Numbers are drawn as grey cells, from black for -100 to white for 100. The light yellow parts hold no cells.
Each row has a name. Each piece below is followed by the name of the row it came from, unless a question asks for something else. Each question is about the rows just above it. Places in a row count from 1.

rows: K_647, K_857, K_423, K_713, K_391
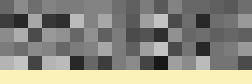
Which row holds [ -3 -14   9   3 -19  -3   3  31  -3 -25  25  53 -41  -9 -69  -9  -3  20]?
K_713
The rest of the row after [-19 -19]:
[-25 -30 -14]
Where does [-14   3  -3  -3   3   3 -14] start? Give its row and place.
K_647, 3
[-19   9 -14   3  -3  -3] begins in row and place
K_647, 1
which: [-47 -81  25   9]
K_391

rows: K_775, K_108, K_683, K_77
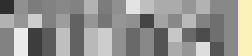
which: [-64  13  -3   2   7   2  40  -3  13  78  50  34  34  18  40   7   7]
K_775
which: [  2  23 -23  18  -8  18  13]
K_108

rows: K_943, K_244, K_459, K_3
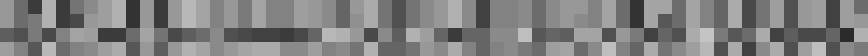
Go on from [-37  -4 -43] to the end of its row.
[  2  29  24 -54 -54 -15  29  -9 -43 -26 -15   8 -37 -43 -49 -49 -54 -43
 -21  44  39  19 -43   8 -26  39  24 -21 -54 -21 -21   8   8  49 -32 -21
 -26  29  29 -37  19  -4 -49 -21 -37  34  54  -4 -32 -15  34 -49 -26 -43
 -43 -21 -66  39]
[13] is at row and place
K_244, 26
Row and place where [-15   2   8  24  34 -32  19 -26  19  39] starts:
K_3, 5

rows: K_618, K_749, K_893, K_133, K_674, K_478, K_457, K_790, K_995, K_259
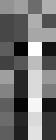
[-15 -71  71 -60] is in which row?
K_995
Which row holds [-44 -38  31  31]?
K_893

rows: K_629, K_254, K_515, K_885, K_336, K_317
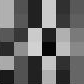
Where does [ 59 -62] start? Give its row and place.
K_629, 4
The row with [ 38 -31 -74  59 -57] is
K_254
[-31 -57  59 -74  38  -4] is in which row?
K_515
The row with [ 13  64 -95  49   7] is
K_885

